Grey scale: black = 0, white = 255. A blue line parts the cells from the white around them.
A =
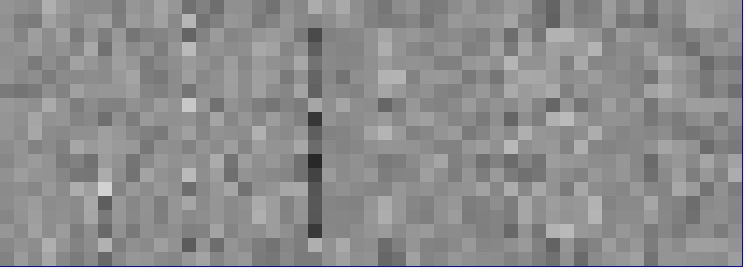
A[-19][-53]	148
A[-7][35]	154
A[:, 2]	[138, 123, 158, 155, 122, 142, 122, 143, 165, 167, 130, 155, 148, 135, 156, 158, 161, 141, 137]
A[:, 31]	[124, 135, 135, 145, 128, 153, 131, 130, 145, 148, 130, 165, 143, 137, 145, 145, 138, 129, 137]
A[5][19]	154
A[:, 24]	[169, 154, 133, 132, 134, 115, 135, 165, 138, 132, 131, 139, 139, 145, 131, 134, 133, 169, 160]
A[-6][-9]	134
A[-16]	[143, 146, 155, 140, 146, 134, 168, 113, 156, 138, 147, 125, 150, 186, 141, 146, 140, 143, 168, 162, 133, 146, 95, 136, 132, 132, 146, 174, 148, 135, 129, 145, 150, 127, 131, 160, 122, 167, 141, 160, 154, 155, 179, 131, 139, 137, 159, 138, 131, 111, 140, 146, 138]
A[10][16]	158
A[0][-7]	117
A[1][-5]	129
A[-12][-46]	130
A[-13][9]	158
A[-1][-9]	152
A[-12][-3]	157
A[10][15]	139
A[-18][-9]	118
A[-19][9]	150
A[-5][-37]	138
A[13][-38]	150
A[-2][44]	138
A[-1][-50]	166
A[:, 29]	[147, 134, 151, 135, 146, 130, 139, 151, 155, 129, 147, 139, 133, 142, 134, 132, 150, 149, 161]
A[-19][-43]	143
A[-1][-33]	137
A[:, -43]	[143, 146, 130, 147, 123, 125, 133, 138, 154, 128, 119, 138, 163, 140, 146, 145, 144, 138, 149]
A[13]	[139, 142, 135, 153, 139, 173, 158, 210, 132, 152, 140, 152, 144, 109, 136, 150, 165, 114, 143, 148, 166, 168, 85, 139, 145, 138, 134, 132, 151, 142, 146, 137, 145, 147, 162, 135, 172, 136, 167, 146, 123, 167, 141, 138, 134, 153, 134, 132, 168, 155, 115, 145, 125]
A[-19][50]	158
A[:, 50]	[158, 163, 140, 140, 107, 120, 118, 157, 147, 125, 108, 165, 152, 115, 138, 142, 141, 159, 143]
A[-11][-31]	55
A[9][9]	137
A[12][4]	134
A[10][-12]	175
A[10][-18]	145

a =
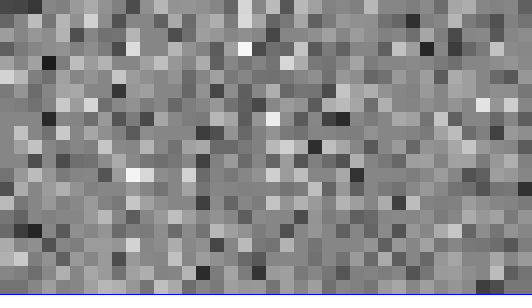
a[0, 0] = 72
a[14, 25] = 158
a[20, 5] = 134
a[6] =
[122, 148, 108, 134, 164, 168, 134, 134, 54, 151, 159, 134, 134, 103, 146, 70, 140, 94, 134, 174, 104, 117, 116, 75, 196, 161, 174, 146, 134, 130, 153, 134, 164, 158, 134, 142, 141, 119]
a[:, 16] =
[102, 123, 134, 159, 134, 121, 140, 113, 164, 147, 105, 154, 120, 132, 101, 134, 158, 134, 133, 164, 159]
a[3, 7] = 124
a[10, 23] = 190
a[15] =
[118, 99, 134, 128, 134, 134, 154, 184, 134, 93, 134, 153, 190, 159, 134, 146, 134, 94, 138, 134, 134, 76, 148, 124, 134, 96, 105, 134, 137, 134, 144, 123, 134, 171, 151, 162, 122, 148]
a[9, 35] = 65
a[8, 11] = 166
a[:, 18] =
[134, 166, 134, 75, 131, 114, 134, 72, 149, 129, 129, 134, 146, 130, 124, 138, 124, 120, 88, 52, 152]
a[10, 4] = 123
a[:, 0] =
[72, 102, 157, 95, 162, 211, 122, 129, 134, 134, 134, 134, 115, 80, 185, 118, 106, 171, 177, 134, 115]
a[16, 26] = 100
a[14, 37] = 122
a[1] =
[102, 134, 188, 117, 181, 144, 209, 140, 82, 134, 134, 97, 169, 107, 155, 174, 123, 217, 166, 101, 120, 165, 96, 123, 152, 144, 143, 114, 102, 48, 128, 134, 181, 123, 109, 81, 129, 115]
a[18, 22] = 113
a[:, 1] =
[69, 134, 134, 122, 134, 183, 148, 125, 134, 193, 160, 134, 152, 171, 119, 99, 60, 134, 201, 127, 115]
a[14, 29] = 189
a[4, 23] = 116
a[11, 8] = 171
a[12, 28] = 133
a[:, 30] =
[138, 128, 166, 38, 134, 157, 153, 143, 115, 122, 147, 159, 136, 152, 130, 144, 134, 162, 104, 118, 158]
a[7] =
[129, 125, 114, 131, 201, 156, 214, 111, 135, 145, 124, 134, 104, 125, 134, 151, 113, 95, 72, 135, 155, 145, 91, 174, 186, 165, 110, 176, 134, 132, 143, 134, 147, 134, 227, 149, 206, 134]
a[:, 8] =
[128, 82, 115, 75, 134, 197, 54, 135, 84, 127, 137, 171, 156, 134, 120, 134, 107, 149, 77, 114, 175]
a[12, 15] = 131
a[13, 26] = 134
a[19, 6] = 167
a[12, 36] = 151
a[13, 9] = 153
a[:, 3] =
[134, 117, 141, 141, 28, 112, 134, 131, 41, 113, 134, 134, 150, 156, 152, 128, 134, 82, 145, 136, 158]
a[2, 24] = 134
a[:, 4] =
[128, 181, 179, 145, 125, 161, 164, 201, 134, 201, 123, 76, 122, 175, 128, 134, 89, 134, 97, 175, 130]
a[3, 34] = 123
